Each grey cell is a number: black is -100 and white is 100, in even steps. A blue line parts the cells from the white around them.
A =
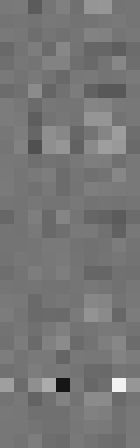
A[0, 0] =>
-5
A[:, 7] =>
[18, -7, 1, -20, -9, -9, -31, 3, 17, 4, 24, -2, -10, -3, -9, -22, -11, -10, -9, -20, -8, 4, 8, -5, -1, -7, -18, -14, 9, -1, -5, -14]
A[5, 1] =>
-9
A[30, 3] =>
-11
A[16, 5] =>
-5
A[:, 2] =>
[-29, -10, -14, -2, -9, -5, 9, -16, -26, -20, -37, -13, -5, -11, -7, -1, -5, -8, -8, -2, -8, -17, -17, -12, -17, -5, -2, 12, -22, -12, -9, -2]
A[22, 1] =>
-8
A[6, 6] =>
-23
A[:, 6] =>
[17, -9, 2, -20, -18, -5, -23, 4, 17, -9, 8, -1, -12, -1, -10, -20, -5, -11, -11, -20, -6, 6, 15, -8, -10, -7, -17, -19, 9, 1, -4, -10]
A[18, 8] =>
-7
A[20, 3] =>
-10
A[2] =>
[-5, -7, -14, -8, -11, -8, 2, 1, -8, -6]
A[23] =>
[-10, -7, -12, -6, 0, -10, -8, -5, -6, -10]
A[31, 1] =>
-10
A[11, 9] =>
-6
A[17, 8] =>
-3
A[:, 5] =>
[-12, -10, -8, -9, -13, -6, -3, -8, -9, -19, -23, -6, -8, -9, -6, -8, -5, -10, -9, -8, -8, -9, -4, -10, -16, -6, -9, -5, -10, -6, -7, -5]
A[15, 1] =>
-9
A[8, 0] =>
-3
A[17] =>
[-9, -9, -8, -5, -5, -10, -11, -10, -3, -9]
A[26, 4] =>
-5
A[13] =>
[-4, -8, -11, -6, -15, -9, -1, -3, -4, -5]
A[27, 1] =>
-15
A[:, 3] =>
[-8, -6, -8, -16, 2, -10, -21, -7, -10, 12, 12, -10, -2, -6, -9, -18, -18, -5, -6, -7, -10, -9, -16, -6, 1, -5, -7, 35, -11, -12, -11, -14]
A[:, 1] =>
[-4, -8, -7, -9, -7, -9, -12, -7, -4, -2, 2, -7, -8, -8, -9, -9, -10, -9, -7, -9, -9, -6, -8, -7, -3, -9, -9, -15, -6, -7, -7, -10]
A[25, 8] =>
3
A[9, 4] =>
6

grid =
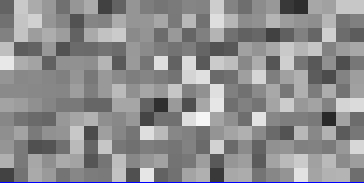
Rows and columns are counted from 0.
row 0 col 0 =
-22
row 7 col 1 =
23
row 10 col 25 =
69
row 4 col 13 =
72
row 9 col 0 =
12
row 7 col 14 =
31
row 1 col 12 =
-5
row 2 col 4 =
23
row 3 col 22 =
55
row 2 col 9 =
8
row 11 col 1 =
-5
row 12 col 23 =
40
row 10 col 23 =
-4
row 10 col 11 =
-5
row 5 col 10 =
4
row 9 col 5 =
57
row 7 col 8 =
30
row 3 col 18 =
16
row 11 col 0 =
38
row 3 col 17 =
26
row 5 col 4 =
0
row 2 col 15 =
41
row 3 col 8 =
-15
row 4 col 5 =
14
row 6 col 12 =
55
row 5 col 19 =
-1
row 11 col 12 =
-10
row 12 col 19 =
6
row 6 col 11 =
19
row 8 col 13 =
74
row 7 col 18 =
-9
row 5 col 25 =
24
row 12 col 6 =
-3
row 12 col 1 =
-10
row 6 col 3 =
6
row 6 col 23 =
36
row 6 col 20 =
-7
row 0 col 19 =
19

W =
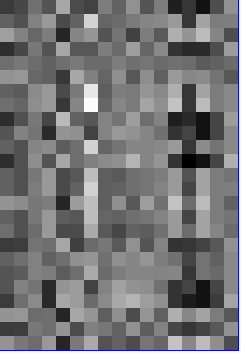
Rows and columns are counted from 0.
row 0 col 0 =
-54
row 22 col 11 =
-25
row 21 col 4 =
30
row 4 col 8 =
-2
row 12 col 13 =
-36
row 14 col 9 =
-31
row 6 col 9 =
-4
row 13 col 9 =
-13
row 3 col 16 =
22
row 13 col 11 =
3
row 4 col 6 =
-16
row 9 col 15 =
-46
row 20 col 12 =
-60
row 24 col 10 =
-8
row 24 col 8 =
-23
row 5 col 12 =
21
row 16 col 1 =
-37
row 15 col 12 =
21
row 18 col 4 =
-13
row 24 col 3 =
20
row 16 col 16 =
-16
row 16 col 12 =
21
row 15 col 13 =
-47
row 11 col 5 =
-14
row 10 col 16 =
7
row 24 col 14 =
47
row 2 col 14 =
47
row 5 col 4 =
-56
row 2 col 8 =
-9
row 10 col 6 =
65
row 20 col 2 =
-9
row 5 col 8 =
12
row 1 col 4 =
-42
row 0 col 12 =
-76
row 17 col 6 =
-16
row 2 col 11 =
-30

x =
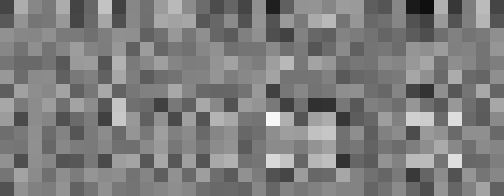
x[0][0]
-46
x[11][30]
47
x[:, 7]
[53, 30, -1, -2, -33, -24, 32, -32, -50, 10, 6, -42, 9, 13]
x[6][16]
-19
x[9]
[-14, -5, 12, -15, 3, -33, -4, 10, -17, 17, -6, 25, 0, 9, -18, 5, 13, -19, -13, 11, 24, 22, 51, 55, -11, 11, -26, 1, 10, -40, 21, 14, -17, 12, 12, -18]
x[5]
[19, -15, 9, 10, -25, -5, 1, -24, 31, -1, -28, -14, -10, 2, 3, 17, -1, 7, 11, 28, -9, -9, -8, 1, -30, -19, -16, -7, -4, 30, 13, -17, 35, -17, -21, 12]
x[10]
[-7, -8, 13, -19, 7, -3, -4, 6, -12, -13, 8, 21, -7, 6, -8, 10, 15, -29, -5, 9, 9, -3, 15, 26, -12, -7, -22, -8, -15, -1, 11, 33, 7, -12, 9, 4]
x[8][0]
22
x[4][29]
19
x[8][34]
-29
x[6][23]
-6
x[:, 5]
[-47, -45, -4, 23, 21, -5, -24, 28, -17, -33, -3, -32, -3, -23]
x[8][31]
-16
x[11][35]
-1
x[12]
[-8, 28, 9, -13, 11, -3, 17, 9, 11, -10, 4, -26, 14, -18, 24, -14, -29, 14, -3, -36, -45, 22, -19, -17, 31, 3, -11, -20, -4, -55, -21, 10, -36, 17, -8, 6]
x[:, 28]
[6, 5, -14, -15, 4, -4, 4, -14, 1, 10, -15, 2, -4, 9]
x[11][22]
43
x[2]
[14, 6, 5, 13, -4, -4, -12, -1, 13, 12, -24, -11, 19, -7, 12, -20, -29, 0, 13, -38, -48, 2, -19, -25, 3, -3, -10, -21, -14, -28, -39, -13, 1, -9, -4, 12]
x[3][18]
-8
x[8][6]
-3
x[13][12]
11
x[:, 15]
[-40, -19, -20, 14, 16, 17, -20, 7, 41, 5, 10, 32, -14, -18]
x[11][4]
-34
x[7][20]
-50
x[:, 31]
[38, 21, -13, 22, -13, -17, 12, -30, -16, 14, 33, -9, 10, 17]
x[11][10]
-32

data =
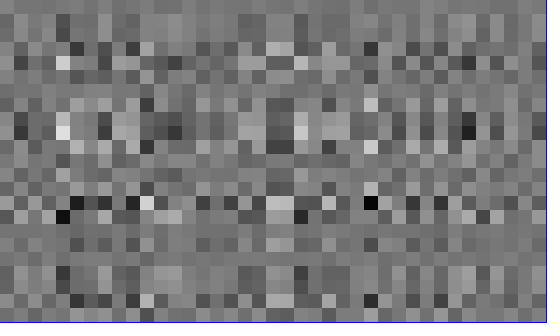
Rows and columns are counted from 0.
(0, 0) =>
2
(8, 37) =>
-6
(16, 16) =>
-12
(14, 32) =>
24
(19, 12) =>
20
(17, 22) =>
-19
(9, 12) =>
-57
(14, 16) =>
-49
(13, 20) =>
-31
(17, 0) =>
0
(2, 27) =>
-15
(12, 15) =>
-9
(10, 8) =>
-18
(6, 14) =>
2
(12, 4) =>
26
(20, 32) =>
11
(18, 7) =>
-3
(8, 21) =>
36
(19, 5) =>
-15
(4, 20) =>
-26
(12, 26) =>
-6
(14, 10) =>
64
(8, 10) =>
-21
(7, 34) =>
-7
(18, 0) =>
-10
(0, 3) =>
-10
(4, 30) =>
-33
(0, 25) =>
-2
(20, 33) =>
20
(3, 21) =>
-34
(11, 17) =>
-20
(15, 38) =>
19
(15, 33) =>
33
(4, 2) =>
-13
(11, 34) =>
-12
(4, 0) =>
12
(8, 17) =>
18
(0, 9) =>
-8
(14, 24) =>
-31

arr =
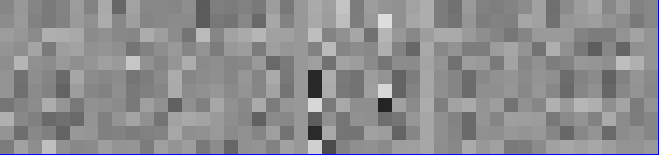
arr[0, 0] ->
5
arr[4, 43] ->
12
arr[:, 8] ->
[-19, 6, 6, 12, 21, 10, 12, 9, 16, 2, 16]
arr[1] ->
[10, 20, 1, -4, 2, 21, 13, 35, 6, 24, 4, 7, 9, 8, -28, -6, -9, 6, -18, 31, 2, 19, 32, 23, 48, -2, 20, 73, 13, 30, 36, -3, -9, 17, -2, 2, 0, 30, 26, -11, 18, 21, 24, 15, 10, -5, 6]
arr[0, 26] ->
23
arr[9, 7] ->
0
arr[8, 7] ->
0
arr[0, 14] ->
-29
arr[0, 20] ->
-6
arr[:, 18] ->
[-5, -18, 43, -3, 20, 4, 5, 33, -24, 4, 15]
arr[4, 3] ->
10
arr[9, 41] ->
6
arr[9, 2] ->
7
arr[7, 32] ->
27
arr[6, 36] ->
18
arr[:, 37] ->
[10, 30, 4, 15, 5, 8, 7, 14, 24, 16, -3]
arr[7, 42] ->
37
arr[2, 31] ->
33
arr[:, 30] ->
[36, 36, 23, 32, 29, 31, 30, 35, 30, 30, 31]
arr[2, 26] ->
-11
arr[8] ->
[38, 7, 0, -18, -12, -18, 16, 0, 16, 29, 13, -9, 27, 32, 28, 21, 11, 5, -24, 8, 7, 19, -27, 13, -8, 14, 12, -14, -8, 18, 30, 12, 3, -17, 17, 4, 25, 24, 22, -6, 8, 15, 2, 33, 9, -2, 5]
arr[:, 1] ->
[19, 20, 18, 11, 42, -11, -13, 3, 7, -14, 26]
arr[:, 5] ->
[22, 21, 32, 27, 12, 30, 23, -6, -18, 19, 7]
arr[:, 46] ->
[6, 6, 15, 15, 16, 8, 7, 15, 5, 5, 20]
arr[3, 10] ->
2
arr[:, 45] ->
[2, -5, 28, 13, 38, 17, 15, -3, -2, 14, 15]
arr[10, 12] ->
16
